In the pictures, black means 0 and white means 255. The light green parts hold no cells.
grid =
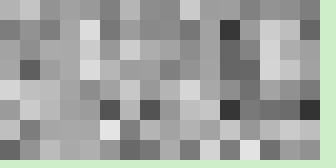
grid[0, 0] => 179
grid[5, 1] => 202
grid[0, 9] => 202
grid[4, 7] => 153
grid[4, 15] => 122
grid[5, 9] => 190
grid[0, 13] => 147
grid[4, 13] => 163
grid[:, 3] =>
[161, 166, 169, 169, 164, 161, 168, 169]
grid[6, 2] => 166
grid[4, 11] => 142
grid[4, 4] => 141
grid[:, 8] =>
[137, 139, 163, 128, 180, 151, 163, 171]
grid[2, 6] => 204
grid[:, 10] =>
[157, 162, 162, 163, 168, 197, 163, 211]
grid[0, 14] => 142
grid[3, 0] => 166
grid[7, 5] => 150
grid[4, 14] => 145
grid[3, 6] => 157
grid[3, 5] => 182
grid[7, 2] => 187
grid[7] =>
[103, 147, 187, 169, 175, 150, 105, 119, 171, 122, 211, 124, 227, 112, 156, 145]
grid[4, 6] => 199
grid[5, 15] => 51
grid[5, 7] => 83
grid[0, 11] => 158
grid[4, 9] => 213
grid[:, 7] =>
[141, 137, 173, 159, 153, 83, 180, 119]
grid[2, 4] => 203
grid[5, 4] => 156
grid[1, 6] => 156
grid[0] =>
[179, 196, 147, 161, 153, 128, 181, 141, 137, 202, 157, 158, 129, 147, 142, 126]
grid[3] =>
[166, 95, 158, 169, 218, 182, 157, 159, 128, 147, 163, 102, 103, 212, 196, 162]

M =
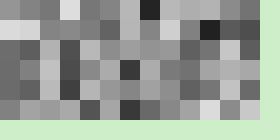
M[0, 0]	149
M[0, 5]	132
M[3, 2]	193
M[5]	[129, 163, 155, 169, 84, 166, 57, 105, 136, 163, 219, 139, 200]
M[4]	[107, 97, 186, 64, 181, 151, 134, 161, 142, 97, 118, 194, 106]
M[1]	[218, 213, 132, 137, 125, 99, 182, 133, 207, 129, 33, 90, 78]
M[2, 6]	158
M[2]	[109, 94, 178, 80, 184, 141, 158, 147, 152, 96, 116, 198, 93]
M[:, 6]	[183, 182, 158, 57, 134, 57]
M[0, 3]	221
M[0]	[149, 131, 119, 221, 119, 132, 183, 36, 184, 174, 179, 139, 115]
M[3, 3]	76
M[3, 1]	128

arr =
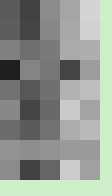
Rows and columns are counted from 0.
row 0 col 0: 91
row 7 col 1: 143
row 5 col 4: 163
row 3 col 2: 119
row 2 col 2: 122
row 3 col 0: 31
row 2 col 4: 174
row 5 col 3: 202
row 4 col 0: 114
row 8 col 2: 101
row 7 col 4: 154
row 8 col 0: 139

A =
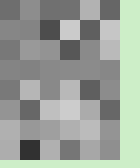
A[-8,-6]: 110
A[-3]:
[148, 103, 191, 204, 171, 103]
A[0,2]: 112
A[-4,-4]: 137
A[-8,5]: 102
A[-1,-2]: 167
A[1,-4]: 77
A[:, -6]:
[110, 134, 120, 132, 121, 148, 176, 173]
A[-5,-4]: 137
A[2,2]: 147
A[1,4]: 95
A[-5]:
[132, 130, 137, 138, 139, 135]
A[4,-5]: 182
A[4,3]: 184

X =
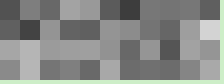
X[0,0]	82
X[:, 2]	[104, 148, 155, 117]
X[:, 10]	[95, 211, 149, 169]
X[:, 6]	[61, 140, 104, 108]
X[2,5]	146
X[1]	[96, 67, 148, 99, 96, 148, 140, 116, 102, 158, 211]
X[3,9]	133
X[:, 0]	[82, 96, 166, 138]
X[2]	[166, 181, 155, 158, 159, 146, 104, 149, 85, 162, 149]

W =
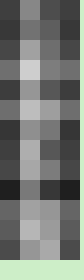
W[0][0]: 63
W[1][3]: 56
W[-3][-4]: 101
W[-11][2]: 110
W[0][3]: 63
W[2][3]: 71
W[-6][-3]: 174
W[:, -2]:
[77, 94, 110, 125, 87, 158, 119, 87, 124, 55, 150, 155, 169]
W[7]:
[63, 174, 87, 63]
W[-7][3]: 54
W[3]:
[111, 206, 125, 111]
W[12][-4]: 75
